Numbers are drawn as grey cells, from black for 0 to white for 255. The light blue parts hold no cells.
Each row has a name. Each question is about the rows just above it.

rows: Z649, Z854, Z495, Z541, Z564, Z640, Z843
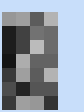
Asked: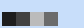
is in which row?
Z495
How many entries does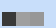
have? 3

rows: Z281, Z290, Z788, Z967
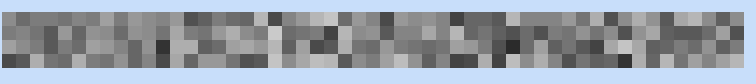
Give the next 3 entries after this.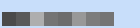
[108 116 160]
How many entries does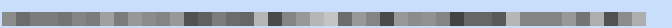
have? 46
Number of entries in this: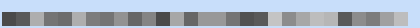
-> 29
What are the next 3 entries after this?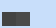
[174  67 189]
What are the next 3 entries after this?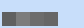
[182  74 132]

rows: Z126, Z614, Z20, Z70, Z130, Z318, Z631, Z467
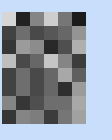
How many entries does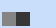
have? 2
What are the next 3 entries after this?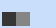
[125  60 118]
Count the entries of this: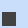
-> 1
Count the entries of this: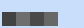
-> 4

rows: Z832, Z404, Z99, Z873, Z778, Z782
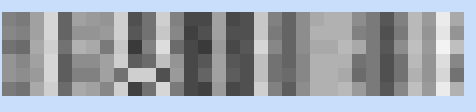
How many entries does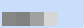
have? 4
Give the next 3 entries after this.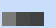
[154  72  80]
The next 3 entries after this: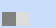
[107  72  58]
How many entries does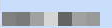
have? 7
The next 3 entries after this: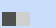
[129  93 141]
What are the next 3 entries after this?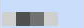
[129  72  72]

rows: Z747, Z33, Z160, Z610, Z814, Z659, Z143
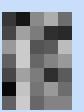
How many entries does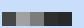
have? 5
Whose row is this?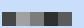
Z814
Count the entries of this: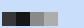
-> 4
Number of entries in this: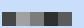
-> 5

